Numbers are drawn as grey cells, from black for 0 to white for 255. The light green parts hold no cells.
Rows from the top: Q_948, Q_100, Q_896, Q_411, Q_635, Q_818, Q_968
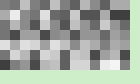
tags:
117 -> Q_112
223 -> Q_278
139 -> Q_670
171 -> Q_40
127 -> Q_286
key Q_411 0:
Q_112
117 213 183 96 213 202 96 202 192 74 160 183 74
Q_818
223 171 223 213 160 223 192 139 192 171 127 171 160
Q_635
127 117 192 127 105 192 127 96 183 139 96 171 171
Q_948
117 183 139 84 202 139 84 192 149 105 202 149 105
Q_896

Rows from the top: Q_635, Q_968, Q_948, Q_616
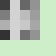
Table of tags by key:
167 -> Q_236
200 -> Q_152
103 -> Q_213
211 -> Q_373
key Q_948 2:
Q_152
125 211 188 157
Q_968
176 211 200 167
Q_948
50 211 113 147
Q_616

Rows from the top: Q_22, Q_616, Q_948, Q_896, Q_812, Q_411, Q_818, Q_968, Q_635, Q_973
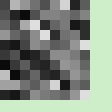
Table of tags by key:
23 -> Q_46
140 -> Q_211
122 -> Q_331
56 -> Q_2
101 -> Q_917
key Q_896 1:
Q_917
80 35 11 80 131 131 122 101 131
Q_616

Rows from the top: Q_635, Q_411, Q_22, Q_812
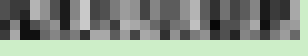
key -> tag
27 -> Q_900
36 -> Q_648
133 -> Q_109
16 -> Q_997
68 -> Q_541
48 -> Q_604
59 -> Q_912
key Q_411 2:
Q_648
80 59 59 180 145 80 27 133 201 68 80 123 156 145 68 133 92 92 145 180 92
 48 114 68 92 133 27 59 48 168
Q_635
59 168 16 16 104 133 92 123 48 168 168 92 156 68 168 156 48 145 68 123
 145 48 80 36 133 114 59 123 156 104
Q_812
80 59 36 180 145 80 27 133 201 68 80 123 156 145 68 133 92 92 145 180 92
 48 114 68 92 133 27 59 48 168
Q_411

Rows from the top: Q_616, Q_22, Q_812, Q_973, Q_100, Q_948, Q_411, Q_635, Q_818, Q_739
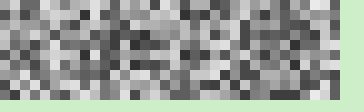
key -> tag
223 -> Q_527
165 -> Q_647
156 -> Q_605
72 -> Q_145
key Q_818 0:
Q_145
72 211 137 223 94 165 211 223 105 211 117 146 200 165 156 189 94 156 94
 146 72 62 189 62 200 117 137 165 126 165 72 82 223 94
Q_818
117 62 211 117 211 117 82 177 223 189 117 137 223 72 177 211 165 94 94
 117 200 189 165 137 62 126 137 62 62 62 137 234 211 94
Q_739
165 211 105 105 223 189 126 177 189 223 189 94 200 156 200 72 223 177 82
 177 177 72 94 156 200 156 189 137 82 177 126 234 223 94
Q_616
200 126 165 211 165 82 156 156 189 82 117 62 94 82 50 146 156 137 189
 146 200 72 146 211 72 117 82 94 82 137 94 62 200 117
Q_973

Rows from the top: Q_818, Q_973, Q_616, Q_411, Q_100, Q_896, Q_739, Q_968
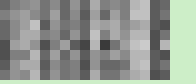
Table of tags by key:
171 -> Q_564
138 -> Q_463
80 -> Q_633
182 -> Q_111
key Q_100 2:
Q_564
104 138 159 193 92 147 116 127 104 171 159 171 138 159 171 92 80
Q_616
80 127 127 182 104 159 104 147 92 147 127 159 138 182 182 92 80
Q_896
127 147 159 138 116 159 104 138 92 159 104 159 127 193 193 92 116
Q_973
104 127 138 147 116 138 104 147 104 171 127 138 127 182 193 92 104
Q_818

